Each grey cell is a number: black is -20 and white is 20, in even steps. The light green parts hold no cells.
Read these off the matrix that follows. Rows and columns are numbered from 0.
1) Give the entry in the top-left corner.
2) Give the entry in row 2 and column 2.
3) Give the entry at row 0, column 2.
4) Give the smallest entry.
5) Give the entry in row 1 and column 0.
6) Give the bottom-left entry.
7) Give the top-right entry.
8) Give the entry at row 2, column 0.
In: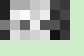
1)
-15
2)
-5
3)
7
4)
-17
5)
-15
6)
-13
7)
-11
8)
-1
